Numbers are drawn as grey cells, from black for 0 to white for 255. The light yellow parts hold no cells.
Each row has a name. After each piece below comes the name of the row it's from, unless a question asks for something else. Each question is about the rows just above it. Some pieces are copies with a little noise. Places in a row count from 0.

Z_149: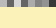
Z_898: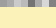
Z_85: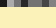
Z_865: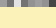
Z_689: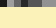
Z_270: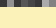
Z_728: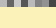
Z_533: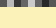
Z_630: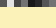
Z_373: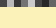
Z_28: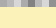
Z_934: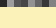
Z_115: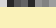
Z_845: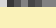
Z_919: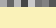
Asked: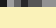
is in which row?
Z_689
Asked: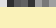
Z_115
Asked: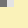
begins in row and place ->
Z_865, 1
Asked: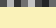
Z_373

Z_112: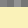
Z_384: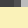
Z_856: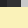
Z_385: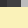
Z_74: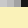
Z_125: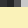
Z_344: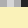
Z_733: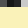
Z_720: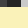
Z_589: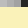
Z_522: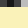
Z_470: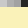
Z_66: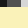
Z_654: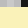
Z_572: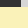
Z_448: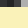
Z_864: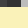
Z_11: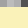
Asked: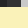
Z_856
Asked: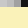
Z_74
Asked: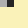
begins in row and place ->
Z_344, 2
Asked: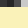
Z_125

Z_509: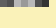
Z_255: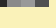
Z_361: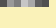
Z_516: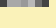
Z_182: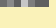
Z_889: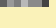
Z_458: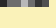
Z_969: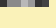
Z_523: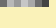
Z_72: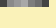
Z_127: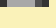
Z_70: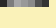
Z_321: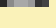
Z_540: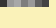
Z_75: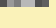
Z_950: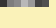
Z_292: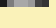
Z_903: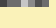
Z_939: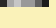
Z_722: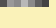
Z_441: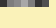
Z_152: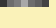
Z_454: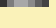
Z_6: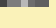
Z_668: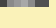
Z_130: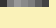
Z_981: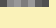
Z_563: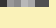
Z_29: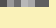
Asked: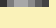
Z_454
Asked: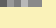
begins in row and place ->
Z_889, 0
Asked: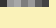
Z_540
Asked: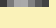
Z_454
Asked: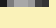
Z_292
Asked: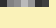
Z_969
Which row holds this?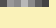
Z_722

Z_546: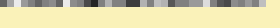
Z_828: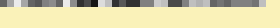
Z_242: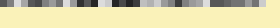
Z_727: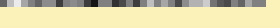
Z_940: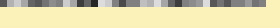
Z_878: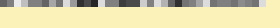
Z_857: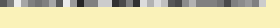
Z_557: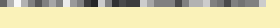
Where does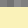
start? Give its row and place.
Z_878, 32
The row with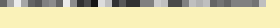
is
Z_828
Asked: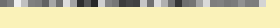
Z_878

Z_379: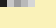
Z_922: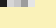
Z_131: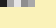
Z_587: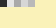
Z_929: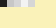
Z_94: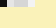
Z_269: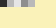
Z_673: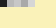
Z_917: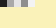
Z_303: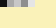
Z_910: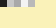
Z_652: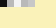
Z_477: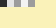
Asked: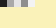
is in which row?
Z_917
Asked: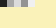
Z_917

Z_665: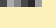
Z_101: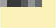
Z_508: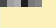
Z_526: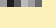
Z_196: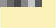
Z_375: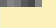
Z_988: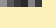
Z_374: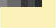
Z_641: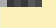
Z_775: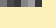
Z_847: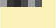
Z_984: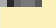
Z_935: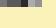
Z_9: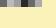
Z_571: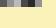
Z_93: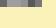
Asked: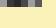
Z_847
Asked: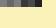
Z_374
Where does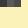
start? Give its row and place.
Z_641, 3

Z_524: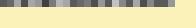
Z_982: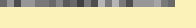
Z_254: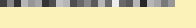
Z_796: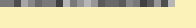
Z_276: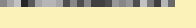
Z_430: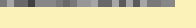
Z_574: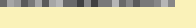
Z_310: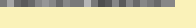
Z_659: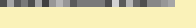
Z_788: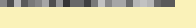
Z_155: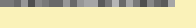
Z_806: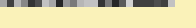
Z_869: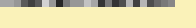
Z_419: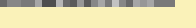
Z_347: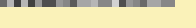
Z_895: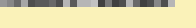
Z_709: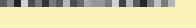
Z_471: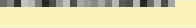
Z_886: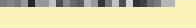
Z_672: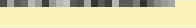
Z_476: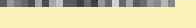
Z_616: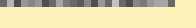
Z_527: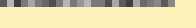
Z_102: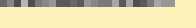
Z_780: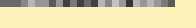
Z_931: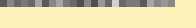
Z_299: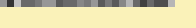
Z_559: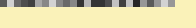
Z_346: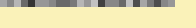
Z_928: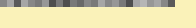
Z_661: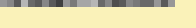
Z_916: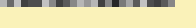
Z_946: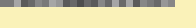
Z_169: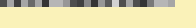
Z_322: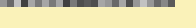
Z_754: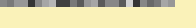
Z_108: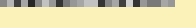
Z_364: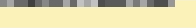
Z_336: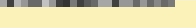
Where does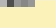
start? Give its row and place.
Z_616, 1
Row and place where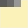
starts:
Z_476, 19
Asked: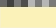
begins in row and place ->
Z_982, 10
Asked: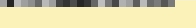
Z_336
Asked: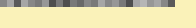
Z_928

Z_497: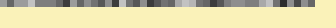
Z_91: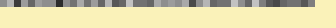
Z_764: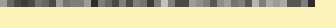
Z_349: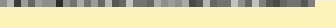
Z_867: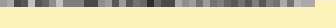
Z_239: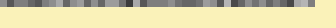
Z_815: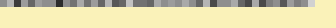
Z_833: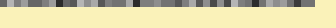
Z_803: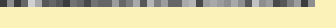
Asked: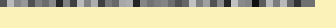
Z_833
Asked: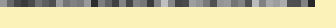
Z_764
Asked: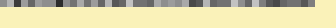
Z_349
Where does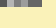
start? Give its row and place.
Z_803, 20
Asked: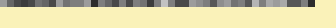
Z_764

